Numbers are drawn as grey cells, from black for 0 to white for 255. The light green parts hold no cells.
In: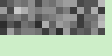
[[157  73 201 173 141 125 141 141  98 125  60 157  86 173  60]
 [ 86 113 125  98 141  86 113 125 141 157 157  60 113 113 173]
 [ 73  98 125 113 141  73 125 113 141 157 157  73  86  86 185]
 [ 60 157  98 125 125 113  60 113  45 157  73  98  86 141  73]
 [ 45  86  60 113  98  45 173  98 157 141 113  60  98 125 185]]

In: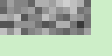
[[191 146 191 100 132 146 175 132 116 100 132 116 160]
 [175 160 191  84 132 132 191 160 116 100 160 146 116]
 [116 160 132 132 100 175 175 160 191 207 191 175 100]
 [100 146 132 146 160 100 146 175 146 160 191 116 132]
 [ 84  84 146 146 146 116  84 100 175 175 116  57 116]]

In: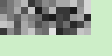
[[197 184  82 168 138  82 108 138  70 108  40  70 152]
 [168 123  95 152 123 108  40  27  70  55 152 168  40]
 [108 123 168  82 197  27 108 184  55  55  27 152 213]
 [ 95 123 152 184  55  95 138 123 168 168 197 138 213]
 [ 55 138  95 168 197 123 108 225  40  70  82 197 184]]

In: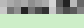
[[199 115 143  35 115  76  49 199 115  76  90 131]
 [185 170 158 170 143 158 170 212  90  35 185 103]]

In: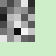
[[229 143 198 101  89]
 [127  74 127 229  43]
 [115 143  14 244 198]
 [ 74 157 229 171  89]
 [ 58 115 157 143  74]
 [ 28 184 198  89 184]]

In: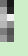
[[195 241]
 [182 139]
 [168  39]
 [155  94]
 [124  82]
 [110  24]]

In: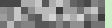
[[157 131 199 157 100  88 186 212 144 199 173 212 115 144  60]
 [144 131 199  88 144 186 186 186  60 157 157 115 173 199 100]
 [115 186 115 131 131  88  88 100 131 100 144 144  72 115 115]
 [ 72  72  72 173 173 199  88 173 199 157 100  88  72 131 115]]
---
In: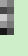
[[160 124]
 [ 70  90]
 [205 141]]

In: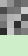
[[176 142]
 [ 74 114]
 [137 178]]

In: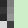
[[ 42 126]
 [ 54 138]
 [ 41 150]]

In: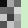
[[ 13 166]
 [107 100]
 [200  62]]

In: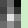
[[ 74 109]
 [ 63 132]
 [ 90 226]]

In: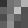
[[ 50 114]
 [ 99 111]
 [ 76 135]]

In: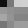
[[ 16 121]
 [152 145]
 [166 148]]
